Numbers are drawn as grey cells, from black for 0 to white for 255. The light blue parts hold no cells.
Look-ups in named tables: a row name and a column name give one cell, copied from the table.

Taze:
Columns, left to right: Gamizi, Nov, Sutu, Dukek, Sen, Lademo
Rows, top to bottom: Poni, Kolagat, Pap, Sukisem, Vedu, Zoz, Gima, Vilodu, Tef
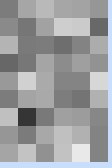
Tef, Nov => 195
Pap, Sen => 131
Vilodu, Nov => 123
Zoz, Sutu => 169
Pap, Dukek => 110
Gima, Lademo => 135
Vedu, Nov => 209
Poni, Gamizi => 124
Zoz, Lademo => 177
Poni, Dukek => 166
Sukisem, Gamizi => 103
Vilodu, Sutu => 168
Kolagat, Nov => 118
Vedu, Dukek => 132
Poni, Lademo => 150
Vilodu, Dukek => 192
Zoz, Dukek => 125

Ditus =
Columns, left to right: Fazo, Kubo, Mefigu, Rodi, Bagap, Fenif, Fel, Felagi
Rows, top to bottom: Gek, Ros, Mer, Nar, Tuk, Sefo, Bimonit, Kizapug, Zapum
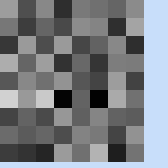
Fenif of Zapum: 179
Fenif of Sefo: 2
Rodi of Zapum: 155
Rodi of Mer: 154
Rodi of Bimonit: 151
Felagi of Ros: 164
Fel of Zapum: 30
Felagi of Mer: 46
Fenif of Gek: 112
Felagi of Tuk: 66
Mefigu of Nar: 158
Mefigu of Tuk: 112
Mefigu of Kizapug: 102
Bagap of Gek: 121
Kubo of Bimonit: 99
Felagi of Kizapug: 146
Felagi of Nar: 123

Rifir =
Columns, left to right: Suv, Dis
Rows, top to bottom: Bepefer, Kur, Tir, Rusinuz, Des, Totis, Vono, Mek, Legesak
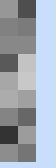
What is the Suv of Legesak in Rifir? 141
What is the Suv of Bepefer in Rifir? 151
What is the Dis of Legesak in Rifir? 117
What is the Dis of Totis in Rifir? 160
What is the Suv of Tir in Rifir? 136
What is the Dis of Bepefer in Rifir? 78
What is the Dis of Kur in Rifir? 123
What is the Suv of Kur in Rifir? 129
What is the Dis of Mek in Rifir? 156
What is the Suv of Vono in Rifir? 132
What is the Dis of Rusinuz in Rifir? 195

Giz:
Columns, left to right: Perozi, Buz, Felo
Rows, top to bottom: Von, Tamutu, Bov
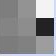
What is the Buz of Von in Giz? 147
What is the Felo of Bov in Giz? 157
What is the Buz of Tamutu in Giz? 141
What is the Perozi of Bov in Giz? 124
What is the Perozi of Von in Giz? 126
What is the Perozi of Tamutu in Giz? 132
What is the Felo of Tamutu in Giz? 34
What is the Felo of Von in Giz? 243
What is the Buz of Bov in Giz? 129

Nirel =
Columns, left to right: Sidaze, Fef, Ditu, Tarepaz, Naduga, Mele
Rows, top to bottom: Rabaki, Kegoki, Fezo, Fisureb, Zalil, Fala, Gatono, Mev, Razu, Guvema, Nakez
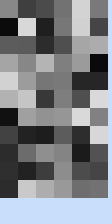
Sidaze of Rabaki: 136
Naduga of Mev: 45
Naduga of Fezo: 166
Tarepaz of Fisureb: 127
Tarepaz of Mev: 92
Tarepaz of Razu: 132
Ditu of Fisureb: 180
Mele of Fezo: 172
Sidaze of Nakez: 44

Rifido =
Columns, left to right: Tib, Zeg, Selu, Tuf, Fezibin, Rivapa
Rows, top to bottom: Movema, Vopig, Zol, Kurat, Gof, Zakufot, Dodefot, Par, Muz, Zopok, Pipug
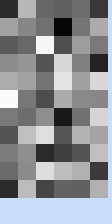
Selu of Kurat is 84
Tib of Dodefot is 121
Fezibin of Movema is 108
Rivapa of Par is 164
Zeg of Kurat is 149
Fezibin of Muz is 84
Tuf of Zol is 80
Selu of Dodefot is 142
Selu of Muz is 42
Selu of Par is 223

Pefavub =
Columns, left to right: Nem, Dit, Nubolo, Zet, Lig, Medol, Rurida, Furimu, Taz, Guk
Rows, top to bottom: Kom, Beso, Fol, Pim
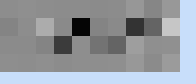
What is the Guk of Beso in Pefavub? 198
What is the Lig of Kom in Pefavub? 140
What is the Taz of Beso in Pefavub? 100
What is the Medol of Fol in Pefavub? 115
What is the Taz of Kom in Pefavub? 134
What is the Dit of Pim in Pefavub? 141
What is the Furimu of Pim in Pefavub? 152
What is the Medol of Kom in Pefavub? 139
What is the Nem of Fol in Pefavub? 139
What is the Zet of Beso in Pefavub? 138
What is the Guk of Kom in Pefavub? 152
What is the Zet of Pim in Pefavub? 140
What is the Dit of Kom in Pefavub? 143
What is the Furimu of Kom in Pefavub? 151
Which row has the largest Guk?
Beso

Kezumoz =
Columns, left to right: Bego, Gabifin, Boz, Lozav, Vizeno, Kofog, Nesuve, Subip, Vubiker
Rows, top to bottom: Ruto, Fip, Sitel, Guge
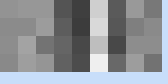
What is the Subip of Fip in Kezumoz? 127
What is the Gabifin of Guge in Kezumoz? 158
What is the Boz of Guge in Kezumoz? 149
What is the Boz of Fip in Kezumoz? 156
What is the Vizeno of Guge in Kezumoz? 76
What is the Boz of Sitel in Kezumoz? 115
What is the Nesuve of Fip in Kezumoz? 87

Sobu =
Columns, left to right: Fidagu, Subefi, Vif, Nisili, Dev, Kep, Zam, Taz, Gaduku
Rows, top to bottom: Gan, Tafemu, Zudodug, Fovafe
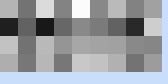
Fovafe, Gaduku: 156
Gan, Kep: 136
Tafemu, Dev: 137
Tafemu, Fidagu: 31
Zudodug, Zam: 161
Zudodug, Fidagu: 194
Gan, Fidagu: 180
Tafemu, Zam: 98
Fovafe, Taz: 115
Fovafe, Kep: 194
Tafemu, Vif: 24
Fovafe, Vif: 183
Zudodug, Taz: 137
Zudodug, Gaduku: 134
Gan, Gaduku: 161
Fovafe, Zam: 177
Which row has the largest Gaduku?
Tafemu

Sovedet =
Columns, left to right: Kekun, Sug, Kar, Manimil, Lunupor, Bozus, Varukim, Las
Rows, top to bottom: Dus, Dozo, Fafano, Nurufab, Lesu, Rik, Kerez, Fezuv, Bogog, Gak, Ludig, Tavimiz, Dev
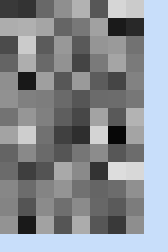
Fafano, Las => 114
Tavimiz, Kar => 139
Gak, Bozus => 51
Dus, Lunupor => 178
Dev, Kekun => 147
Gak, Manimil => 169
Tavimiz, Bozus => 103

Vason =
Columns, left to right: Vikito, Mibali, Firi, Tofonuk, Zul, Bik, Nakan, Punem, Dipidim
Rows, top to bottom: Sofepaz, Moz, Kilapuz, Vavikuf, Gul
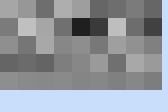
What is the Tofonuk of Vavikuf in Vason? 126
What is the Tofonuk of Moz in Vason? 112
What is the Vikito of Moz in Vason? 123
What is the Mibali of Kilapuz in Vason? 118
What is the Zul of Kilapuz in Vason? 142
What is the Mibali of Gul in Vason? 138
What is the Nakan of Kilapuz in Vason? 159
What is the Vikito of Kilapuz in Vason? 143
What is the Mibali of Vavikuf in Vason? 107

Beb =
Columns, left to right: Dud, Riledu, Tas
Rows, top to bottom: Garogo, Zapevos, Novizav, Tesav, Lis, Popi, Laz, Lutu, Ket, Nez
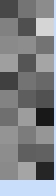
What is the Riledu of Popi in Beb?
94
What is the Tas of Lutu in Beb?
150
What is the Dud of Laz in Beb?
111
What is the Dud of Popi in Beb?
131
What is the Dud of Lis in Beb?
64
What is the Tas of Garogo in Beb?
140
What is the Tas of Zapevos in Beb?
213
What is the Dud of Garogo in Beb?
72
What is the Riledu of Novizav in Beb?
141
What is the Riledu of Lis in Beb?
115
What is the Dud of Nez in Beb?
138

